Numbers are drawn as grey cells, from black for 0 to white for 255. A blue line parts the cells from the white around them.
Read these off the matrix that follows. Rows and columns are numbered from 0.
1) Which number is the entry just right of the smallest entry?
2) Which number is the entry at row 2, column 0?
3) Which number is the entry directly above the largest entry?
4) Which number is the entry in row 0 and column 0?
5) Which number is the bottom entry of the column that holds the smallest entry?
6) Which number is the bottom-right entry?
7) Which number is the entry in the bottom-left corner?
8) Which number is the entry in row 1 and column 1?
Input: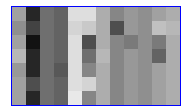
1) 111
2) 161
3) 222
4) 161
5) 38
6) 173
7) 161
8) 67

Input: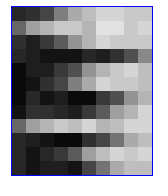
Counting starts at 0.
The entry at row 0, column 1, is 48
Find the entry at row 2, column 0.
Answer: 48
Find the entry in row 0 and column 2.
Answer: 69
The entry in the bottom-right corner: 190
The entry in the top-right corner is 201
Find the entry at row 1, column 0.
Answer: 103
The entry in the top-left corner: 39
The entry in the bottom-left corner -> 39
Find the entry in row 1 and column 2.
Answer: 180
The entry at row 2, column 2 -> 57
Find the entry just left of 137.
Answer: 80
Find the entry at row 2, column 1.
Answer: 30

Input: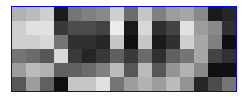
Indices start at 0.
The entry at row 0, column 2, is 207
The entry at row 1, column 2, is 225
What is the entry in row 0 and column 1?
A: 187
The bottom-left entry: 87
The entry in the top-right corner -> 38
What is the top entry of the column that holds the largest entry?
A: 207
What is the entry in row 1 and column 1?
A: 225
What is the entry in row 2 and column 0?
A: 207
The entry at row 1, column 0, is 207
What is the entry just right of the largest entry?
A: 26
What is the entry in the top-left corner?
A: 178
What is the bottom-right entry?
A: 117
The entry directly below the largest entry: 198

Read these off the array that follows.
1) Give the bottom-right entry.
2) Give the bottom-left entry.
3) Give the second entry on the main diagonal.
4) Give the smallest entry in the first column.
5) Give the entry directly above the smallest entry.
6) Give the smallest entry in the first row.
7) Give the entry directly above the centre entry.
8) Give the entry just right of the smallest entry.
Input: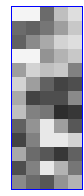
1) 179
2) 138
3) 97
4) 67
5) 78
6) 107
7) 97
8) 55

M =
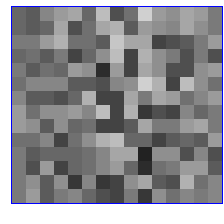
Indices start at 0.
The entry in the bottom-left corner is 122
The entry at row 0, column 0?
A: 103
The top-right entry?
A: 122
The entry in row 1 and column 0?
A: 103
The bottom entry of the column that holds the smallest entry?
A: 55
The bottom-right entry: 134
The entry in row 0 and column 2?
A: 134
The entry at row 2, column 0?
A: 122
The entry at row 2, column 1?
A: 122
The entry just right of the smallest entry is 143
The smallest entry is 34
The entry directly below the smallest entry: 44

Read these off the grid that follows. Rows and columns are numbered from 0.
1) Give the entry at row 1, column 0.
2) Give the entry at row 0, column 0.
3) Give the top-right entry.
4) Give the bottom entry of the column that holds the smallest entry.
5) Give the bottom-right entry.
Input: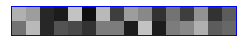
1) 115
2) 176
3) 92
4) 50
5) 103

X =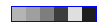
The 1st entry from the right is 30
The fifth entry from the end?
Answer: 159
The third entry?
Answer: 126

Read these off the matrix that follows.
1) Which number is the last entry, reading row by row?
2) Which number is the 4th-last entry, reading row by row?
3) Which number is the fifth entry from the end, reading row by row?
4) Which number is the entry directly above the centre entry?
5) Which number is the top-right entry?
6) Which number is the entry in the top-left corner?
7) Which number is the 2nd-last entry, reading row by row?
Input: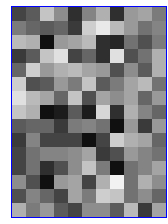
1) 164
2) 91
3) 141
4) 80
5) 123
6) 68
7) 58

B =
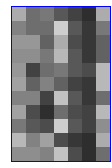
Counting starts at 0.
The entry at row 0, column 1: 110
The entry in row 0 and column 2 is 120
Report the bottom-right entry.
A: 110
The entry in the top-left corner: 172
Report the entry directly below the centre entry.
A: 194
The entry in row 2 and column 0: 151
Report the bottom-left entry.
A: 142
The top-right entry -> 172
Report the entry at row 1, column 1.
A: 110
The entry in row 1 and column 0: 130
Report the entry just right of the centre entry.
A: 66
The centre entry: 98
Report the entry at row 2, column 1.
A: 151

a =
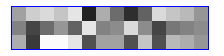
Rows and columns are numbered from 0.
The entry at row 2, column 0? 173
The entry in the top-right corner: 150
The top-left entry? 161
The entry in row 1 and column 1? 69
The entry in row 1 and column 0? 130
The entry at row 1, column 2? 108
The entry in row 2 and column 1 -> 58
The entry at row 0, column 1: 206
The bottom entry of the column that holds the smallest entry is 80
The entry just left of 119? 69
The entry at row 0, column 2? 218
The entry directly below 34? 229
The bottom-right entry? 150

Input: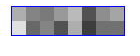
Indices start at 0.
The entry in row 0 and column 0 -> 174
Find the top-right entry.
165
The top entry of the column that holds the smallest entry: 82
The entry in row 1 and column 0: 224

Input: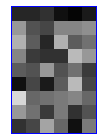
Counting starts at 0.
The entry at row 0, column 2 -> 49
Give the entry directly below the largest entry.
152
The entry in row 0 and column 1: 38
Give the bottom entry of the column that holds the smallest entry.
16
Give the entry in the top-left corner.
38
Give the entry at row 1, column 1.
82
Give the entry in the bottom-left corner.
49
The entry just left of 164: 70
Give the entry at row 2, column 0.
176
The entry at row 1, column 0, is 152
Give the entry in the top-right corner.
26
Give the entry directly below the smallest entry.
133
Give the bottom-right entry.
122
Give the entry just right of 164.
103
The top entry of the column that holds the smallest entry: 5

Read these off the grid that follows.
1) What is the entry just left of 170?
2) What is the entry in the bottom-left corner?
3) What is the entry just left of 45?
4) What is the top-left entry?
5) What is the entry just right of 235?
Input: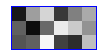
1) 128
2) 84
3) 65
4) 25
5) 203
